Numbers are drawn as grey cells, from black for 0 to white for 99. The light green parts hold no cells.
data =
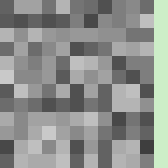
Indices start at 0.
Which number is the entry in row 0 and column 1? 63
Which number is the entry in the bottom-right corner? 49
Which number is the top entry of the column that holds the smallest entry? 42
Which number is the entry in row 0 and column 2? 63
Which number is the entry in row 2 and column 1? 56
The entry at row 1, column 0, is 35
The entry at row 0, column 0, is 38
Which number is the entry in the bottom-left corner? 38
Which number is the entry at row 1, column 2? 38
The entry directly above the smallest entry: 38
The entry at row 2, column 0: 70

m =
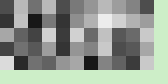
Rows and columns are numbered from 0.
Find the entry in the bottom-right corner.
78
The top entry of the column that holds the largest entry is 72
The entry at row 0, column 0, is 30
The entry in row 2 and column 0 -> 65
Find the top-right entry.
30
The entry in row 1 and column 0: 20
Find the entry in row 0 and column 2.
44
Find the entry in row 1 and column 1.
75
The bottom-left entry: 85
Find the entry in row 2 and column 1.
38
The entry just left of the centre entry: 23
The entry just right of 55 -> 69
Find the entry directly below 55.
81
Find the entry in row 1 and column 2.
9
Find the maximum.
92

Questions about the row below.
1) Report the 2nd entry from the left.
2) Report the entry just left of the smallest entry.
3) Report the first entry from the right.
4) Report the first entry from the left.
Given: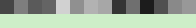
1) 49
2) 43
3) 59
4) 27

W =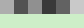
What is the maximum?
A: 78
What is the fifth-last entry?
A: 32
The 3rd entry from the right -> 22

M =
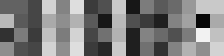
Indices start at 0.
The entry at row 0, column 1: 38
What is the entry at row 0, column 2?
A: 27
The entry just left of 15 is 23
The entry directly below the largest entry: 55
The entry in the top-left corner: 38
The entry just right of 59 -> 78
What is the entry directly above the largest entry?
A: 3
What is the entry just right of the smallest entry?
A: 66
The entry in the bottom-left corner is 55
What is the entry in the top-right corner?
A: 78
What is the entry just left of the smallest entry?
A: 63
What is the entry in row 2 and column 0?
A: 19
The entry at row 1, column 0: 72
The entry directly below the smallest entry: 94
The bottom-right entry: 82

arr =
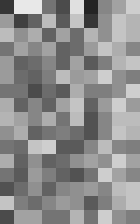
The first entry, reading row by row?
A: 21
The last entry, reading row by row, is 49
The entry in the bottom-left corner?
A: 29
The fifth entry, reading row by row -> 29
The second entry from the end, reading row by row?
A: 56
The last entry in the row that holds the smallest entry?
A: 80
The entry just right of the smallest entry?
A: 52
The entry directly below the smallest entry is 21
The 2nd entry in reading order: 90
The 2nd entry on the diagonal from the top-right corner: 76
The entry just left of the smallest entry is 87
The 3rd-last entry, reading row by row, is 80

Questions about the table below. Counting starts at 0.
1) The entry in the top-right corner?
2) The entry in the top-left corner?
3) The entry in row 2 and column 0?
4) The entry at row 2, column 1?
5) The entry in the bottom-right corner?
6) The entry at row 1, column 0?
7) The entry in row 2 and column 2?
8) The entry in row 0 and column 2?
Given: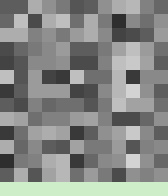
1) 40
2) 36
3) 67
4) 67
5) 56
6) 40
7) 50
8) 67

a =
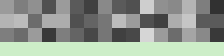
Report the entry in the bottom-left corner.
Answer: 49
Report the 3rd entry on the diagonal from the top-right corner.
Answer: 64
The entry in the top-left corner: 60
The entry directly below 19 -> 35
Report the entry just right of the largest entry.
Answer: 60
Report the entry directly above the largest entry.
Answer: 31
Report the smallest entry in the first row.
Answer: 19
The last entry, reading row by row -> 22
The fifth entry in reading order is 60
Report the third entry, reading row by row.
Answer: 56
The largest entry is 83
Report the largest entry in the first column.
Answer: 70
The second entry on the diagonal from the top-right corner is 35

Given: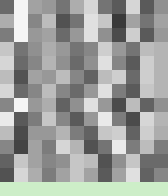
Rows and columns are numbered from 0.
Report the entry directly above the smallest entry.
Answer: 35
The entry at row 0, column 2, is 63
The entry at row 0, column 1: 95
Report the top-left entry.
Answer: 41
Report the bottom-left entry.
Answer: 32
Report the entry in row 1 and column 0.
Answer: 67
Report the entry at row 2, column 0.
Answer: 48
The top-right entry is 56
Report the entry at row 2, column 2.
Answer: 59
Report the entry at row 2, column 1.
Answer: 95
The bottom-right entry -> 52
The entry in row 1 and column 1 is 95
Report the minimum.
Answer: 22
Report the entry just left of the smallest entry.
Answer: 77
